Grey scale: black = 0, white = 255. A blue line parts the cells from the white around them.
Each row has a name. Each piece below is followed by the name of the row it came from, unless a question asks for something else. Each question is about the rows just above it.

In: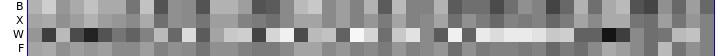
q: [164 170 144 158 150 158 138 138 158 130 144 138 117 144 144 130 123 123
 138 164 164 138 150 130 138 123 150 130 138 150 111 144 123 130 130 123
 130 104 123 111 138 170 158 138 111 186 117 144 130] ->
F
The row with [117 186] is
W
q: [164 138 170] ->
X
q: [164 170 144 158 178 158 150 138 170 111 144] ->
X
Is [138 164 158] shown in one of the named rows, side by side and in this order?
no
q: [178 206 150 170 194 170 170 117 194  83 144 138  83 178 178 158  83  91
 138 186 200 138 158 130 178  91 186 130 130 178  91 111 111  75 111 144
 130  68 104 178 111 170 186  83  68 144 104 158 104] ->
B
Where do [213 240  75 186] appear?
W

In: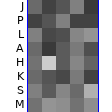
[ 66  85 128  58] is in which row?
J
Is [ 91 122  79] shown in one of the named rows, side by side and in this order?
yes
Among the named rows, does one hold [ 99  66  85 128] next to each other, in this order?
no
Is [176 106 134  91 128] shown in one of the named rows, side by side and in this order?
no
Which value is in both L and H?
[134]

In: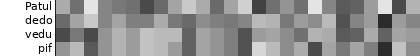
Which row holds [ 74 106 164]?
Patul
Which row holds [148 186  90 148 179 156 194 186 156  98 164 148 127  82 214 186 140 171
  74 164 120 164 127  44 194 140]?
pif
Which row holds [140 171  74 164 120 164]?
pif
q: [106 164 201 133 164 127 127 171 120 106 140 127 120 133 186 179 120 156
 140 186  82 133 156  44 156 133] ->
dedo
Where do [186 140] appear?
pif

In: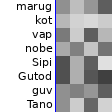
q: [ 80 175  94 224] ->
Sipi
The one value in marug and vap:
[94]
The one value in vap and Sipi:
[94]
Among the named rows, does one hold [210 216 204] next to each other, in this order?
yes

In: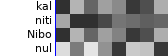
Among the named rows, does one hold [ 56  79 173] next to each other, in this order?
yes
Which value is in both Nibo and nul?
[56]
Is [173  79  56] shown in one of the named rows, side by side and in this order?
no
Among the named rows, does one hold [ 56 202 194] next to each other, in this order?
yes
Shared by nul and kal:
[56]

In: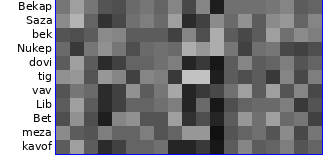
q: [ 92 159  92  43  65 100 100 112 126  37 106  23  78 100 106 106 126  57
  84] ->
Lib
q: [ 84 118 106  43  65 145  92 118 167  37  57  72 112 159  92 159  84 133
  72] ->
vav
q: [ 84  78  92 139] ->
bek
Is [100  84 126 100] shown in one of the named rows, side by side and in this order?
no
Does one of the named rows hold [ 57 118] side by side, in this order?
yes

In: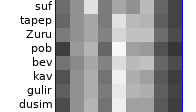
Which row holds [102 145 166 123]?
tapep
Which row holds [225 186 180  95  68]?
tapep
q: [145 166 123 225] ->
tapep
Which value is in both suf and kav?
[145]

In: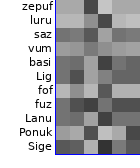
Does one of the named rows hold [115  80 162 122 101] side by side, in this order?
no
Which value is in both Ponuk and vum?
[156]
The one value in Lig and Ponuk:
[80]
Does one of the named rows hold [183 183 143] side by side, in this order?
yes
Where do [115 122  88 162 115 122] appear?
saz
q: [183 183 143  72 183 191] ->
luru

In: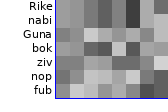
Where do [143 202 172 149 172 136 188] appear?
Guna
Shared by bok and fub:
[149]

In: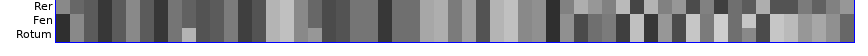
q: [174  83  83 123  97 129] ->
Rer
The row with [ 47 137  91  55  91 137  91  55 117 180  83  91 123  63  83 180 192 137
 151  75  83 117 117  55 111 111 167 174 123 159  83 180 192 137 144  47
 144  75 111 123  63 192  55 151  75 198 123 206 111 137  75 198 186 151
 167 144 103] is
Rotum
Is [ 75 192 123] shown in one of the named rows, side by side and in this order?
no

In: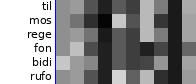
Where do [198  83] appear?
mos
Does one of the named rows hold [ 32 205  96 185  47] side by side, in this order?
no
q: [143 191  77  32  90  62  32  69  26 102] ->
fon
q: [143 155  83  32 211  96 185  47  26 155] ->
rufo
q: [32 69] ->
fon
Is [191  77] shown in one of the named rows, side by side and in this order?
yes

